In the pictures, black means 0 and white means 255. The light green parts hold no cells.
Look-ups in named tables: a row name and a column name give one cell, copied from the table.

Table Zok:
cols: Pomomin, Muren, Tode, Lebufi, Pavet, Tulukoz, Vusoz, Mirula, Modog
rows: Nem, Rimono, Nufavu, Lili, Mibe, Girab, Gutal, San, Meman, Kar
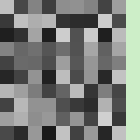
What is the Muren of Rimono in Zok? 192
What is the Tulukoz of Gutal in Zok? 187
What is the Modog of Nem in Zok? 158
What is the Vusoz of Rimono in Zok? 43
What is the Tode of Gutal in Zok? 124
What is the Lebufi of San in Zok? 146
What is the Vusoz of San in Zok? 44
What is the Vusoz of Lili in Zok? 166
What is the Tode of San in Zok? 146
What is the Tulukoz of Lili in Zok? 82
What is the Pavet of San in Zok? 79
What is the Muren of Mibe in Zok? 106
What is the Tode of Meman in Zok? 142
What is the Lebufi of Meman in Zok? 152
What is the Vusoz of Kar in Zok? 153
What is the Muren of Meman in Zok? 176
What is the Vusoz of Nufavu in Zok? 202
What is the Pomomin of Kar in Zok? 73

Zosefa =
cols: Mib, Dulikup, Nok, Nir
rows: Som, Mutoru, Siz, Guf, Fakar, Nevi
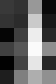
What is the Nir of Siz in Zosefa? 40
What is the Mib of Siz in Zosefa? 5
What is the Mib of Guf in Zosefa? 64
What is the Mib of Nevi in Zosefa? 30
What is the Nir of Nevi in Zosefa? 144
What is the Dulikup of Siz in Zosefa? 63
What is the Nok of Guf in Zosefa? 251
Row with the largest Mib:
Guf

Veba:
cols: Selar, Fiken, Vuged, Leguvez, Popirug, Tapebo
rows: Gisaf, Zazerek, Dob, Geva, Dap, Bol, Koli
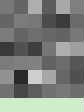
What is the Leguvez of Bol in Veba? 167
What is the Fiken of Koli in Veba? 71
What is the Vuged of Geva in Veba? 62
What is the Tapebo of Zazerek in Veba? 106
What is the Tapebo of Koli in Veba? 109
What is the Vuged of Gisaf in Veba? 174

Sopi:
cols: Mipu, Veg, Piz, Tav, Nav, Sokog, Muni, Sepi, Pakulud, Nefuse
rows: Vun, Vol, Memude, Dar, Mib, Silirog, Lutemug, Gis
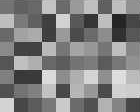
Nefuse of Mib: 146
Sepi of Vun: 96
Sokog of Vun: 154
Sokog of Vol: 88
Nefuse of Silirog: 187
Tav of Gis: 120
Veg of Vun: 97
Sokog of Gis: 107
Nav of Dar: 118
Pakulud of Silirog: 222
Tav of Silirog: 219
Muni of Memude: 107
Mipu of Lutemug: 81
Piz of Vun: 104
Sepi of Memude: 141

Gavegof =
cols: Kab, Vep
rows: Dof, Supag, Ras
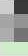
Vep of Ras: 115
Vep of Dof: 58
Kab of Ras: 173
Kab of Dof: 204
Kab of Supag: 165
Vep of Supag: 147

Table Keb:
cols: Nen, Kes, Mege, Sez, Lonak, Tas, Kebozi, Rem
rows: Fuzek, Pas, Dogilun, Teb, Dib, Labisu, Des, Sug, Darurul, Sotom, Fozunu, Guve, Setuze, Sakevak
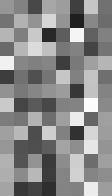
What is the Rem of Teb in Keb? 116
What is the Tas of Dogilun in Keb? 245
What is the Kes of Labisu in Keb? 113
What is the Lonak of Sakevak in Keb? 131
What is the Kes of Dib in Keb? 134
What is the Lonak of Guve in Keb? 140
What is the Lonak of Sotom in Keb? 129
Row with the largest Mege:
Teb

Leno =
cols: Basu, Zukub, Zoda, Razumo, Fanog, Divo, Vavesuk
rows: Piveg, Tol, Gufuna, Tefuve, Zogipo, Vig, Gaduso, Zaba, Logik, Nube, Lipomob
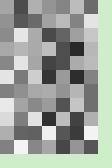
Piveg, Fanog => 132
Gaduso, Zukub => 144
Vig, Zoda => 206
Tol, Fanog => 186
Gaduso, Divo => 181
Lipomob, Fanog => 71
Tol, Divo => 131
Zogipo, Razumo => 68
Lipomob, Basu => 129
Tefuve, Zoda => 170
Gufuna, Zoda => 171
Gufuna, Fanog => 100
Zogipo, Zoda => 166
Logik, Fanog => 189
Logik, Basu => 218
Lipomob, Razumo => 166
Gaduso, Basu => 128
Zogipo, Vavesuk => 186
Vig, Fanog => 154
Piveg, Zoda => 176

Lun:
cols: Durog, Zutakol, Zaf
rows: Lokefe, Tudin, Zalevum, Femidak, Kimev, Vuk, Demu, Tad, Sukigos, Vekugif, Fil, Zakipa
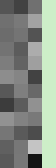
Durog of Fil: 96
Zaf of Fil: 196
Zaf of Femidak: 172
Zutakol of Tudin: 121
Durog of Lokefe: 85
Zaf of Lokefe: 112
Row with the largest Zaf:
Fil

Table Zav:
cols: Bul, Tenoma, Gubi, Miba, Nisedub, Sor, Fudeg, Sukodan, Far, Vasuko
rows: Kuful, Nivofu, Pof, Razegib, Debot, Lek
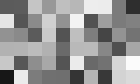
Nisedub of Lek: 111
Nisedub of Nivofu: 146
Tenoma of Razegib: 179
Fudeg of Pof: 126
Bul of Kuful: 91
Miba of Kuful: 152

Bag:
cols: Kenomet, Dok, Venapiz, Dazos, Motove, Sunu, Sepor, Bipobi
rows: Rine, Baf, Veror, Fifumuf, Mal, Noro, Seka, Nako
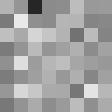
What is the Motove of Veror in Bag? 179
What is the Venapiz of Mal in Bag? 156
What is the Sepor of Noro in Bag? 134
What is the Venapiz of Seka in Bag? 199
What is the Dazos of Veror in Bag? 197
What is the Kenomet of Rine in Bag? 179
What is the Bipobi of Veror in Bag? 132
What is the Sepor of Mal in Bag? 158
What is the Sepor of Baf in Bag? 133
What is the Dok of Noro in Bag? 144
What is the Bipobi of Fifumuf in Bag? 162
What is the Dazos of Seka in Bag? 170
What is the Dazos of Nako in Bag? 141
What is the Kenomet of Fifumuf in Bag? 123
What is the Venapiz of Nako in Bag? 171
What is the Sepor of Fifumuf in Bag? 140
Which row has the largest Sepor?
Seka

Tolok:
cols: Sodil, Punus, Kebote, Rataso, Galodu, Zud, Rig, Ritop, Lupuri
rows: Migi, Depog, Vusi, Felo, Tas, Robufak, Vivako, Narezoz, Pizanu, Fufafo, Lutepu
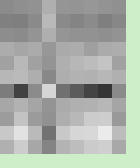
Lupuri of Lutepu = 168
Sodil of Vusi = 141
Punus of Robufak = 186
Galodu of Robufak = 174
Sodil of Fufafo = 200
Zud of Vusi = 146
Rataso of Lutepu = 132
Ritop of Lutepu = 207
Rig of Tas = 188
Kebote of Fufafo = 186
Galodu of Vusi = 149
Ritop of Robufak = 183
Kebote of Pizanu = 155
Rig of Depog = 139
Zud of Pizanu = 184
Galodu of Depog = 138
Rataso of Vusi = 175
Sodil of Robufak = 183

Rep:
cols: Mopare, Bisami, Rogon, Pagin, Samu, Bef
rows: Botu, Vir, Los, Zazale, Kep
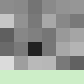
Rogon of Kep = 185
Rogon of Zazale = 33
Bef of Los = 165
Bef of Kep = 97
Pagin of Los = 118
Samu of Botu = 147
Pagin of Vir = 168
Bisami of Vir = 146
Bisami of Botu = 137
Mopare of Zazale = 106
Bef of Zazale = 180
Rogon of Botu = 116
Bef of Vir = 121
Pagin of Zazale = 119
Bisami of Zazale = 122
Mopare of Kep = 219
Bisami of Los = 135
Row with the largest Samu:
Zazale

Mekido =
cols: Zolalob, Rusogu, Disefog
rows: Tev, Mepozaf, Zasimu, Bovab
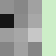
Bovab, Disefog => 133
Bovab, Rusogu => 161
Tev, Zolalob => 145
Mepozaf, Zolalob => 21
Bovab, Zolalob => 133
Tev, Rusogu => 135
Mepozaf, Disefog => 168
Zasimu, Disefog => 199
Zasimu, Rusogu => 167
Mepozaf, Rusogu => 139
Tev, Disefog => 161
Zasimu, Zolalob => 158
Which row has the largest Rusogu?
Zasimu

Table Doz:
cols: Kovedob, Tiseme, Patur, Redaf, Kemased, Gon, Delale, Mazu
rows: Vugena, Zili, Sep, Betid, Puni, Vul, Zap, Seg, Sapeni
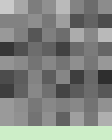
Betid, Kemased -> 65
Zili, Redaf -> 120
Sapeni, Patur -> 115
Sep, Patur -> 86
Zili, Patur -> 142
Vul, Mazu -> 46
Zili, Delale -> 99
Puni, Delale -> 119
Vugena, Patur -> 125
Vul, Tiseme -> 93
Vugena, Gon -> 131
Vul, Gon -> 62
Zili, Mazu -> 76
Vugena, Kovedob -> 202
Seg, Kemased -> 127
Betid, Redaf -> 96
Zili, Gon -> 81
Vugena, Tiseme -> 167
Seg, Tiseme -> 142
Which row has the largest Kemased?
Vugena

